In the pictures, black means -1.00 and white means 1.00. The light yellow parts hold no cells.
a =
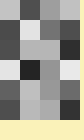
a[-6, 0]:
0.53
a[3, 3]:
0.83
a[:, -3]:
[-0.38, 0.78, 0.43, -0.72, 0.50, 0.45]
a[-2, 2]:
0.19
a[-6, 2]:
0.24
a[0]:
[0.53, -0.38, 0.24, 0.51]
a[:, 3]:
[0.51, -0.39, -0.63, 0.83, -0.16, -0.60]

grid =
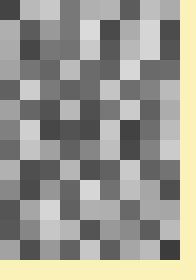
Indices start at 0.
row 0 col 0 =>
-0.47
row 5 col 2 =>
-0.35
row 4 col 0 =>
-0.24
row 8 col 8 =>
-0.10
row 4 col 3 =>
-0.23
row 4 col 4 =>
-0.15
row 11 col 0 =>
-0.31
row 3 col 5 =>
-0.23
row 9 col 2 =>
0.18
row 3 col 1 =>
-0.08
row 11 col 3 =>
0.43
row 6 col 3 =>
-0.35
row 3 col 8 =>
-0.15
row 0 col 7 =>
0.49
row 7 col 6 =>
-0.43
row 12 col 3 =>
-0.23
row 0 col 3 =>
-0.06
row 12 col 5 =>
-0.26
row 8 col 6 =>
0.58
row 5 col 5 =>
-0.07
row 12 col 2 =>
0.20
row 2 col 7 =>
0.66
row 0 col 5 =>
0.41
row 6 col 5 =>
0.56
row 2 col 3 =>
-0.10
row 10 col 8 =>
0.30
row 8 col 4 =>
-0.37
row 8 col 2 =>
-0.31
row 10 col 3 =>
-0.24
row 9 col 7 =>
0.30
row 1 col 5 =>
-0.42
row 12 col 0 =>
0.27
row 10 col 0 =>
-0.33
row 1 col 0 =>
0.37
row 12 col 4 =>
0.55
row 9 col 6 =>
0.49

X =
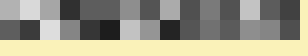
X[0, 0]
0.40
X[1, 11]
-0.29
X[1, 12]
0.11
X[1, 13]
0.04
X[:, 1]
[0.70, -0.54]
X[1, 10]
-0.11
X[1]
[-0.26, -0.54, 0.73, 0.04, -0.58, -0.77, 0.52, 0.17, -0.72, -0.33, -0.11, -0.29, 0.11, 0.04, -0.38]
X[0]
[0.40, 0.70, 0.30, -0.62, -0.27, -0.27, 0.11, -0.34, 0.34, -0.37, -0.04, -0.36, 0.53, -0.28, -0.49]

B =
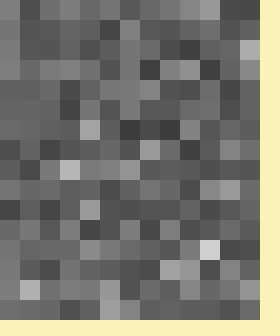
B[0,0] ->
-0.01
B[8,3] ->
0.43
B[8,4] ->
-0.04
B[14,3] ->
-0.03
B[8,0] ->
-0.27
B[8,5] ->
0.00
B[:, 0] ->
[-0.01, -0.08, -0.04, -0.01, -0.24, -0.21, -0.17, -0.38, -0.27, -0.09, -0.45, -0.18, -0.09, -0.06, -0.02, -0.14]
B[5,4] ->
-0.08
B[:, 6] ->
[-0.30, 0.00, -0.08, -0.08, -0.05, -0.06, -0.52, -0.35, 0.15, -0.24, -0.38, -0.02, -0.17, -0.36, -0.35, 0.03]
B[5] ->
[-0.21, -0.21, -0.23, -0.46, -0.08, -0.33, -0.06, -0.31, -0.31, -0.17, -0.14, -0.39, -0.23]
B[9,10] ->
0.06
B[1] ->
[-0.08, -0.33, -0.31, -0.21, -0.26, -0.44, 0.00, -0.31, -0.33, -0.23, -0.13, -0.35, -0.24]
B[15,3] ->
-0.37
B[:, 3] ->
[-0.02, -0.21, -0.23, 0.00, -0.41, -0.46, -0.27, -0.33, 0.43, -0.26, -0.26, -0.03, -0.18, -0.10, -0.03, -0.37]
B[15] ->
[-0.14, -0.16, -0.19, -0.37, -0.24, 0.23, 0.03, -0.26, -0.23, -0.27, -0.28, -0.36, -0.17]
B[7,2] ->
-0.45
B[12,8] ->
-0.32
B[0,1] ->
-0.39
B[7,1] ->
-0.22
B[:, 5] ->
[-0.09, -0.44, -0.27, -0.35, -0.07, -0.33, -0.27, -0.19, 0.00, -0.40, -0.35, -0.35, -0.06, -0.28, 0.18, 0.23]
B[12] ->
[-0.09, -0.20, -0.18, -0.18, 0.08, -0.06, -0.17, -0.25, -0.32, -0.04, 0.62, -0.42, -0.38]
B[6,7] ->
-0.41
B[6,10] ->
-0.32
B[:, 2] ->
[-0.13, -0.31, -0.33, -0.04, -0.18, -0.23, -0.25, -0.45, -0.05, -0.17, -0.45, -0.31, -0.18, -0.40, -0.11, -0.19]
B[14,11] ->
-0.09
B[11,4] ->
-0.45
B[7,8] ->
-0.17
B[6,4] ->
0.28
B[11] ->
[-0.18, -0.07, -0.31, -0.03, -0.45, -0.35, -0.02, -0.43, -0.01, -0.38, -0.30, -0.17, -0.29]
